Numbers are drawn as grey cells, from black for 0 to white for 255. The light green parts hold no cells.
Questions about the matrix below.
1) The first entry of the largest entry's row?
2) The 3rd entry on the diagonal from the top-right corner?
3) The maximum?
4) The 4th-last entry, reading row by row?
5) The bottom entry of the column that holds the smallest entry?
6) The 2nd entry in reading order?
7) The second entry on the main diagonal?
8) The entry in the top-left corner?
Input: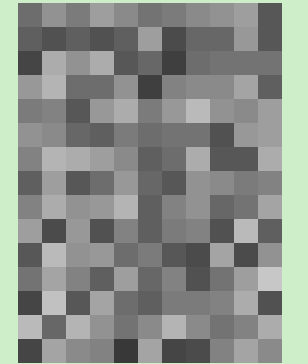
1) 115
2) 115
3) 199
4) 75
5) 56
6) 146
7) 81
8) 109

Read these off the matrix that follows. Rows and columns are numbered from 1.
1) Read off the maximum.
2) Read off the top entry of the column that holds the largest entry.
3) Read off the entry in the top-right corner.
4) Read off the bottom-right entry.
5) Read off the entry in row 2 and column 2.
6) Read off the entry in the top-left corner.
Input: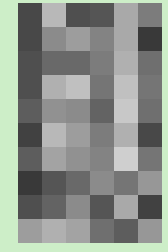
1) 207
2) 169
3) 124
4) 151
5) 139
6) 72

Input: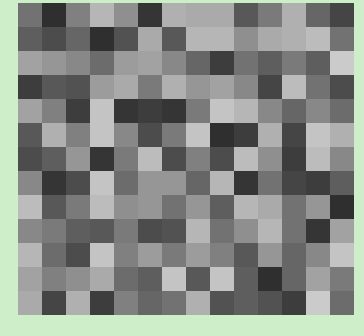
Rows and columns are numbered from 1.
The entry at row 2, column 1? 94
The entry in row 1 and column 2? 47
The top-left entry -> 114
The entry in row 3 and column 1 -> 162
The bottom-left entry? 170
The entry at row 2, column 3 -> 102
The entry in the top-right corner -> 69
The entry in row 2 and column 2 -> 76
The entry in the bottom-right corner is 108
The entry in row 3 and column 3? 136

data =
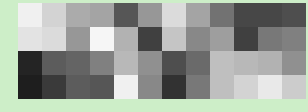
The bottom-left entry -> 30
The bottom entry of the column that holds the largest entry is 86
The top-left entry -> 240
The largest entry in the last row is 240
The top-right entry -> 78
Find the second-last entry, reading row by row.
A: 233
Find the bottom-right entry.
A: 204
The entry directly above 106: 136
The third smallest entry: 50
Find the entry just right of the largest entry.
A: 178
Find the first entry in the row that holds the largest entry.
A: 227
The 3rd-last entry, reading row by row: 211
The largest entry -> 246
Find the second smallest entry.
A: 36
